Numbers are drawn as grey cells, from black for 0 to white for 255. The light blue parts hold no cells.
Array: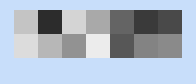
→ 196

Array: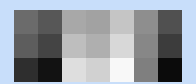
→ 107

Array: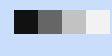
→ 17

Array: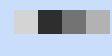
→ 212

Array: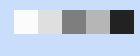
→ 251

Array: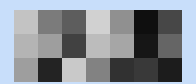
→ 195

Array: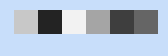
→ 200

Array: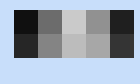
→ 16

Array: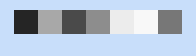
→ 37
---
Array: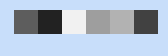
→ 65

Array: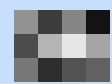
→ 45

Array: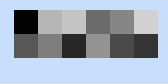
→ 39

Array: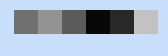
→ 40

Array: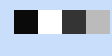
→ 52

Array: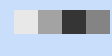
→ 132

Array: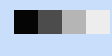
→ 76

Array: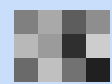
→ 47

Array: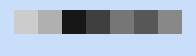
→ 63
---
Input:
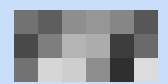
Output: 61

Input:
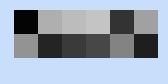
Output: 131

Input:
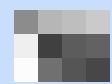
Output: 92

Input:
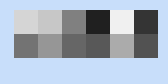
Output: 171

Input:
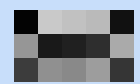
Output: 46

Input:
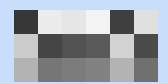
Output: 210

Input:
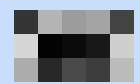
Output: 24
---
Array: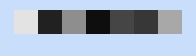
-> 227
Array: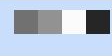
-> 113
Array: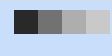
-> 41
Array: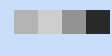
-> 180
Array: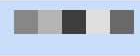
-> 135
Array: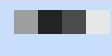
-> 158
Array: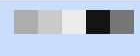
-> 173
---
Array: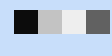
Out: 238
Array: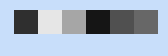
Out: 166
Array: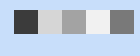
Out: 163
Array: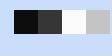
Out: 251
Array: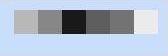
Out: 25
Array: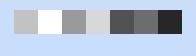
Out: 154
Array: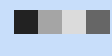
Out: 219
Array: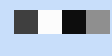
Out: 13
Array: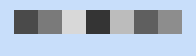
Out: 216
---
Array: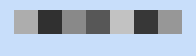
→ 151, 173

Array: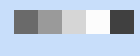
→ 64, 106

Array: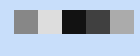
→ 171, 135

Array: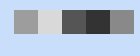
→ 137, 157

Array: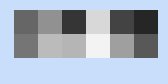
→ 38, 117

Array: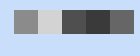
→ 102, 139

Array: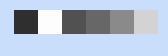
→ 211, 47

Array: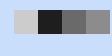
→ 140, 204

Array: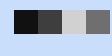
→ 111, 17

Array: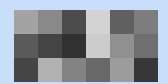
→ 125, 69
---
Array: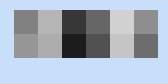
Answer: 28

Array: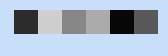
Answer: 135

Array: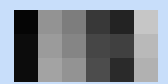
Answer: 147

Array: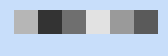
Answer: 111

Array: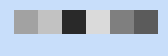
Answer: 41

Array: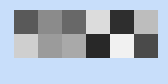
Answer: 169

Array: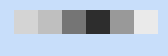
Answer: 117

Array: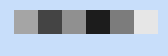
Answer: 144
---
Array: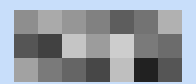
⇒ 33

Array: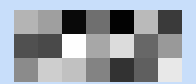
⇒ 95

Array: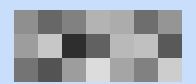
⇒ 129

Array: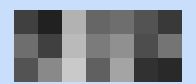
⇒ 49

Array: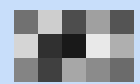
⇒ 139

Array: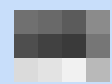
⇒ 241

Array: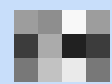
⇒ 234
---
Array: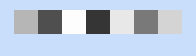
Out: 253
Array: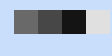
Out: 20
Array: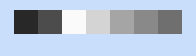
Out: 250
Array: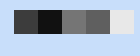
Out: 117
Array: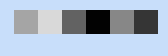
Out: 98
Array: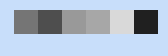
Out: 153
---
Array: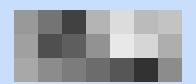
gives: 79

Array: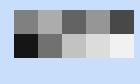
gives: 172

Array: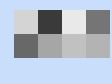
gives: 58

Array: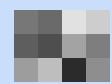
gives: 78

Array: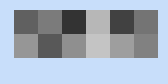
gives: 123

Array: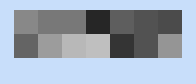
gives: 120
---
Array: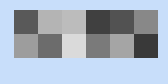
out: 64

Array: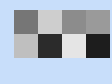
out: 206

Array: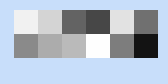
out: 71

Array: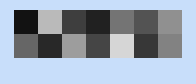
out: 116

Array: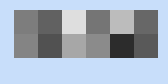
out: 117

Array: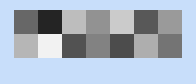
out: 203

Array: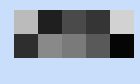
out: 74

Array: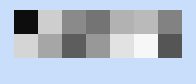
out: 178
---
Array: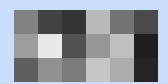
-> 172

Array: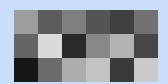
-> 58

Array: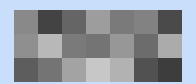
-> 81

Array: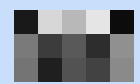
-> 66

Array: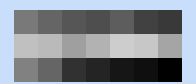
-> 15

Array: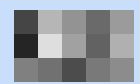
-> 121

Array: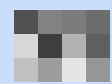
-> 229
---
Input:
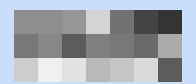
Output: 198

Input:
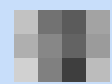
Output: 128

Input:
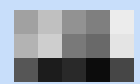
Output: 41

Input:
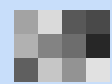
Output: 198

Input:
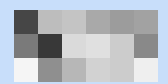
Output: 210

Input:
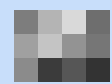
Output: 59

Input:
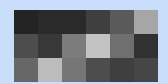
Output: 77

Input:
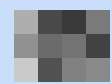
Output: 81
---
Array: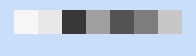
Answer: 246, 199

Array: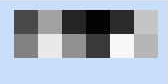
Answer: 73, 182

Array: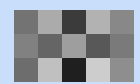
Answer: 115, 142

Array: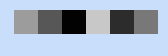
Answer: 156, 120

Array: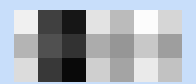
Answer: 240, 194

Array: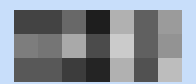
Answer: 67, 189

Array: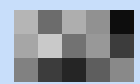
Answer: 181, 137

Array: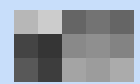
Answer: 183, 171

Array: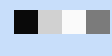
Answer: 9, 123

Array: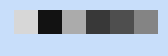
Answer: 215, 132
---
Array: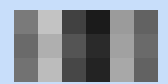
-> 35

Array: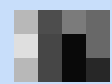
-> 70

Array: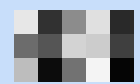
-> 114

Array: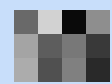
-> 80

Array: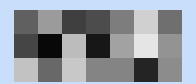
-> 132

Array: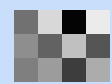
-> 156

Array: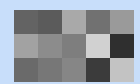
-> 134

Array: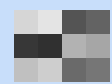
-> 206

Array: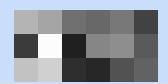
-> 39
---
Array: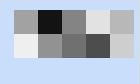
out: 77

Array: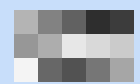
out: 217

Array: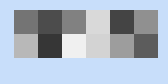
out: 157

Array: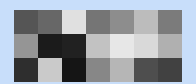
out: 217

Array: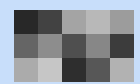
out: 135

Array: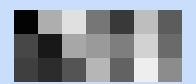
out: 210

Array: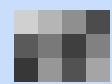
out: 63

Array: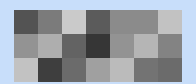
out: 181

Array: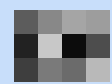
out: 12

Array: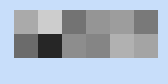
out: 177
